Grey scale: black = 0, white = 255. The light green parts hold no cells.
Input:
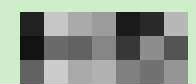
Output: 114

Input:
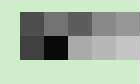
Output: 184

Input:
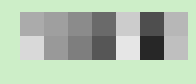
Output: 39

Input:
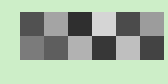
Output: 191

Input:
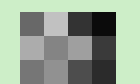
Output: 77

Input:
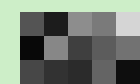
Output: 100
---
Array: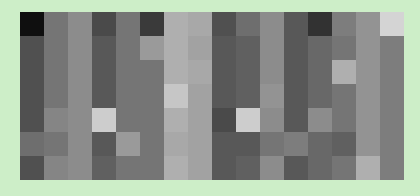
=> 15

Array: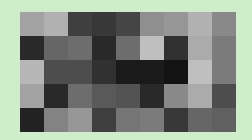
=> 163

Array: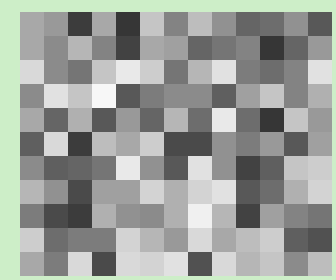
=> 168

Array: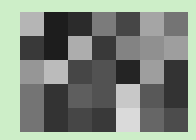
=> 181

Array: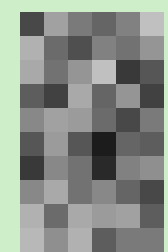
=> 72

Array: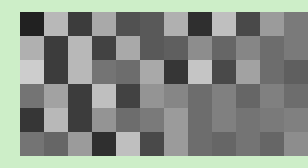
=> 33
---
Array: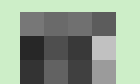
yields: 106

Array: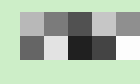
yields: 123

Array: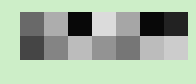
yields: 173

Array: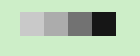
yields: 172

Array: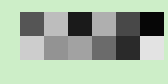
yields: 189

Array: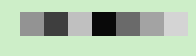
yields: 62

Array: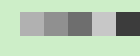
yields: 144

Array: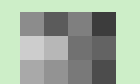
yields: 91

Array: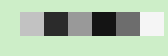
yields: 43

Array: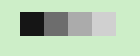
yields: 109
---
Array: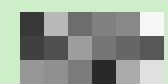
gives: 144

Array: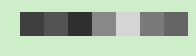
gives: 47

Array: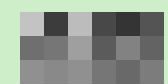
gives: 137

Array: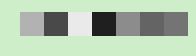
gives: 234

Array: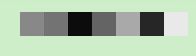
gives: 12

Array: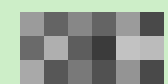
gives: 87

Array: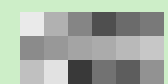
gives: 226

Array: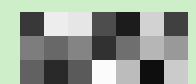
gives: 90
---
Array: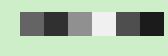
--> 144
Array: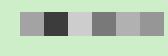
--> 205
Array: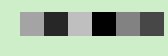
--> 191
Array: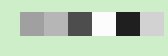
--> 77
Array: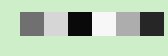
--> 9
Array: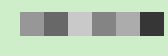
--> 201
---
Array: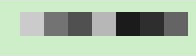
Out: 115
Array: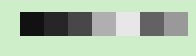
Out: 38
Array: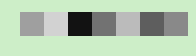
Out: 210
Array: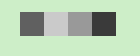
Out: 202
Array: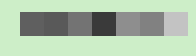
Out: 89
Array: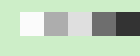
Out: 173
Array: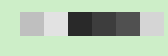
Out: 226
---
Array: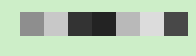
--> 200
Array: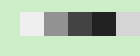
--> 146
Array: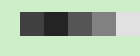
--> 36
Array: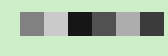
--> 202
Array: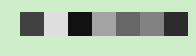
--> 222
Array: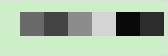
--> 68
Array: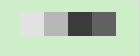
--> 183
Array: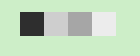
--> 206
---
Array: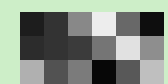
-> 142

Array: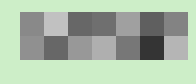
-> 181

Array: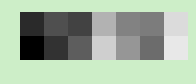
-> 232

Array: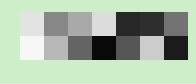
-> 27

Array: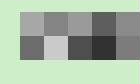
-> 124

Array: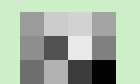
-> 128

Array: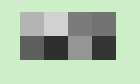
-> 53

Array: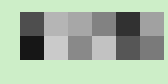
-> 122
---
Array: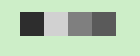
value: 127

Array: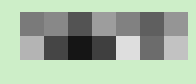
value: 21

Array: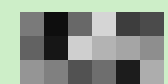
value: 82

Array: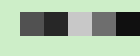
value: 200

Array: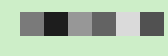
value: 151

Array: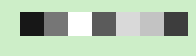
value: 255
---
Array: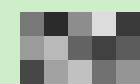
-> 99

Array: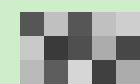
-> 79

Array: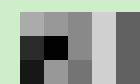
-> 137

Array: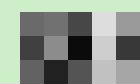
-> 11

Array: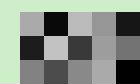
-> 57

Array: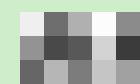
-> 88

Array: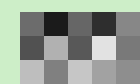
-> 88
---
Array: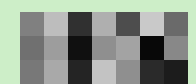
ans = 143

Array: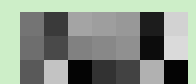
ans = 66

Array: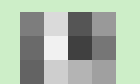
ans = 206

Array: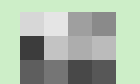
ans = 117

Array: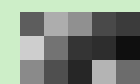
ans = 38

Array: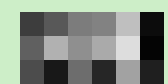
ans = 38
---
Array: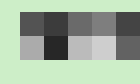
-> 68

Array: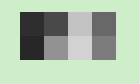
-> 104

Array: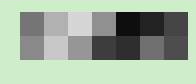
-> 69

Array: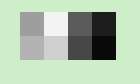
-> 29

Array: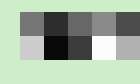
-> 76

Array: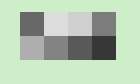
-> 124

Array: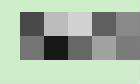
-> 137

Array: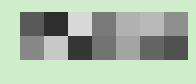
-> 143
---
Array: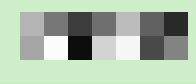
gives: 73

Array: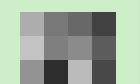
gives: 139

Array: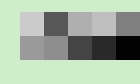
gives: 41

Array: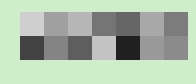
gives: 153

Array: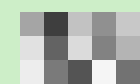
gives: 130

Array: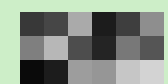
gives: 120

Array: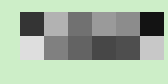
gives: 78

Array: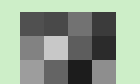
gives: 93
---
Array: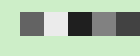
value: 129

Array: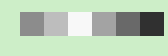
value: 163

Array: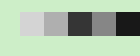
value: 134

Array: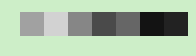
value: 74

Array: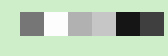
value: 198

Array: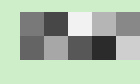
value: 181
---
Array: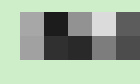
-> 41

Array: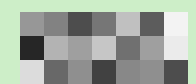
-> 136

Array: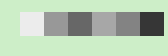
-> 167

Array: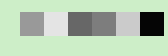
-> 125

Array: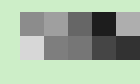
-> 118

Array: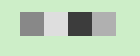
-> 222

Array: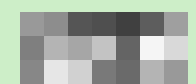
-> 106

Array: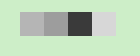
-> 157
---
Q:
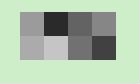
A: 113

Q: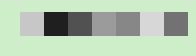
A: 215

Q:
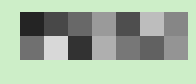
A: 97

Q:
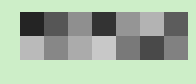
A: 73

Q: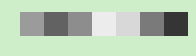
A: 122

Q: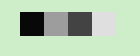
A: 67

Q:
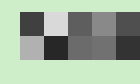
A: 113

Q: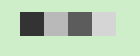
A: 92
